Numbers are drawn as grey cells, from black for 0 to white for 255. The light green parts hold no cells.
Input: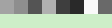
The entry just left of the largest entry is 41
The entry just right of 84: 176

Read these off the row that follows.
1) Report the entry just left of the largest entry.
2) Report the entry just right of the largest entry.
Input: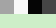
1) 164
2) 5

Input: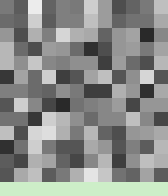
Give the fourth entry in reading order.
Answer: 99
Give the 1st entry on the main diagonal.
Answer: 121
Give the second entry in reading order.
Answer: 92
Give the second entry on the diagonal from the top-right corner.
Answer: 114
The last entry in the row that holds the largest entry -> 191
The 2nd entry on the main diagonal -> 99
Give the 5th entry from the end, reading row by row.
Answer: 198
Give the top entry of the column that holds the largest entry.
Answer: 236
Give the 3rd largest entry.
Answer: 222
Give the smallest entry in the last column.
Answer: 70
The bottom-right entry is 92
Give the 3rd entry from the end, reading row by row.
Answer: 99
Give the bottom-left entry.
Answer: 85
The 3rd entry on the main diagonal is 176
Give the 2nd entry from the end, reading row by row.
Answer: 163
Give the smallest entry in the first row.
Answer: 78
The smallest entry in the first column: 48
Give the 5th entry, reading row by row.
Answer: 127

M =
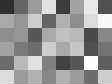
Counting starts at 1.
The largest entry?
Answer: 254
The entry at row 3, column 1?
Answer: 142
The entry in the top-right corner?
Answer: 80
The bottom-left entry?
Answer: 219
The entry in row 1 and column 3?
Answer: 155
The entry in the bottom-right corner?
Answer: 205
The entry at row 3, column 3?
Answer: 87
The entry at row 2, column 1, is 169
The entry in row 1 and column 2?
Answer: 101
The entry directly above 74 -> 219
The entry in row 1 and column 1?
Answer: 47
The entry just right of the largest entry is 94
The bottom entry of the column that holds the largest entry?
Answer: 109

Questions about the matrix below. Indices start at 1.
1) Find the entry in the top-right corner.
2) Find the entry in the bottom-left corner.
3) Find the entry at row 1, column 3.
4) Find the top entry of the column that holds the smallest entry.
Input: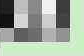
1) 60
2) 167
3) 137
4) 31

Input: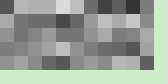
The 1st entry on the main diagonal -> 87
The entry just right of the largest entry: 190
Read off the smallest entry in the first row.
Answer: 53
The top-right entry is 125
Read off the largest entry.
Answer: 218
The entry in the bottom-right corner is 95
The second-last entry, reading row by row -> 176
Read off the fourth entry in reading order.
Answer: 176
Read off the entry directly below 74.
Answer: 117
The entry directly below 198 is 131
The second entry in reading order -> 182
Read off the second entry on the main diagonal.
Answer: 117
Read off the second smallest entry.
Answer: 66
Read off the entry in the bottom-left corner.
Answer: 146
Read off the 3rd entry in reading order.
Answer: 176
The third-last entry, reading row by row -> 182

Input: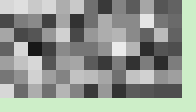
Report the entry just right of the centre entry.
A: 146
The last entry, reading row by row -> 78
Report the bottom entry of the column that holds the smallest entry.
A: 173
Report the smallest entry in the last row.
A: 50
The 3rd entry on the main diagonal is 85
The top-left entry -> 215
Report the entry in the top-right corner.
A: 98
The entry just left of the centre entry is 118
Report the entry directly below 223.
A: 125
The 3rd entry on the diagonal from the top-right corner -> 98
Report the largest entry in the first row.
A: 223
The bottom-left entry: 215
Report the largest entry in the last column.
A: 159
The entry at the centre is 118
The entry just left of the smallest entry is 215
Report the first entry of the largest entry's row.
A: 98
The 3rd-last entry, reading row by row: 85
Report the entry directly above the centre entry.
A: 152
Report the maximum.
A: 235
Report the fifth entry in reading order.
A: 173
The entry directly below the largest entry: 125
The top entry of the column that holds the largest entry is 131
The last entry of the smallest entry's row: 78
